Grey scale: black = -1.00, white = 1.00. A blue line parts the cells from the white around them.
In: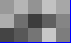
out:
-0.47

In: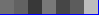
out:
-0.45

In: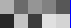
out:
-0.53

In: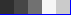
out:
-0.45

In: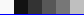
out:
-0.60

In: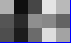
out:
-0.78

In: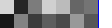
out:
-0.70

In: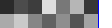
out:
-0.57
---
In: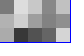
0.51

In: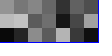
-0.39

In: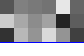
-0.21

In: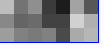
-0.32

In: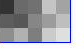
0.28

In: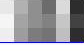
-0.65
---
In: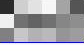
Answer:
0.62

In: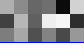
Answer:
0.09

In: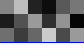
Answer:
0.48

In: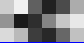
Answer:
0.88

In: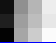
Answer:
0.13

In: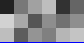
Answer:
-0.06

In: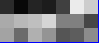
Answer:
-0.94

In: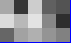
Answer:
-0.58

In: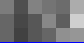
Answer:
-0.38
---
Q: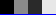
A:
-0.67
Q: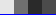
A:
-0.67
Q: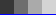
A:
0.33
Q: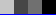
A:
-0.12
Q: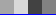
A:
-0.48
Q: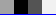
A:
-0.34
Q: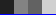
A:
-0.23
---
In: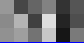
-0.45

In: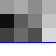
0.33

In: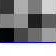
0.36

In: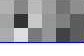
0.05

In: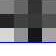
-0.21

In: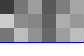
-0.07

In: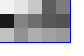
0.79
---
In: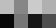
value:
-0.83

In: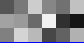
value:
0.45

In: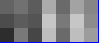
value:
-0.45

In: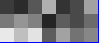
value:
0.78

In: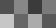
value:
0.34

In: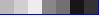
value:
0.86

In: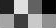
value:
0.58

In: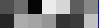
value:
0.29
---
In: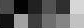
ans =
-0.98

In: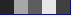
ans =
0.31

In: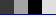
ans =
0.28

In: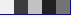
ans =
-0.53

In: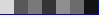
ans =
-0.31

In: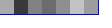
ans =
-0.55

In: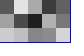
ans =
0.78
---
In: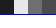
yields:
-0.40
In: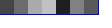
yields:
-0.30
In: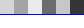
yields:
-0.58
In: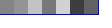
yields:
-0.23
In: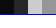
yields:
0.18
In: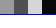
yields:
-0.93
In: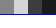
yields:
-0.80
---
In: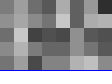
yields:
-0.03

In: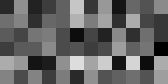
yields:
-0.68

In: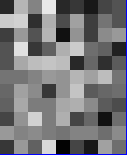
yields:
-0.69

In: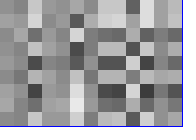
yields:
0.14

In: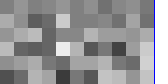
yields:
0.00

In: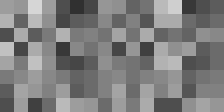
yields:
0.23

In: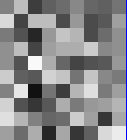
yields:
0.01
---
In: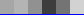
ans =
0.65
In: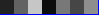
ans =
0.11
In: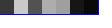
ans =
-0.93
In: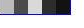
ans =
-0.86
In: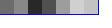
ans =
0.53
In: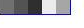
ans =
0.30
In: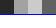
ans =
-0.23
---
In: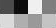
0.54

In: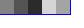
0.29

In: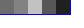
-0.75

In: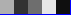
-0.88

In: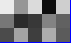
-0.29

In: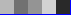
-0.68

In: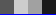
-0.80
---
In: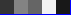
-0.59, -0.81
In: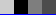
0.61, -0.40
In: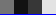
-0.09, 0.78
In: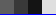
-0.26, 0.75
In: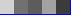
0.65, -0.54
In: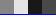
0.04, -0.43
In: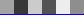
0.28, 0.11
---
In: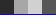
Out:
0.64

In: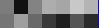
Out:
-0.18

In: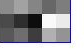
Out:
-0.52

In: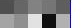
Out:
0.77

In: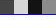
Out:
-0.85

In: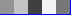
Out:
-0.50
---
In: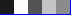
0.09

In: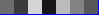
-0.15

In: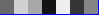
0.05

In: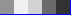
0.16

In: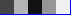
0.18

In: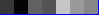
-0.23

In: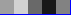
0.02

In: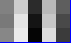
0.01
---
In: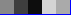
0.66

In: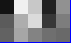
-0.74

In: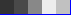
0.86

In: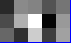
-0.35

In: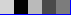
-0.42

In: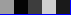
0.62

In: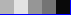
-0.09

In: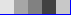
-0.49

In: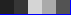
0.33

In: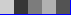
0.39
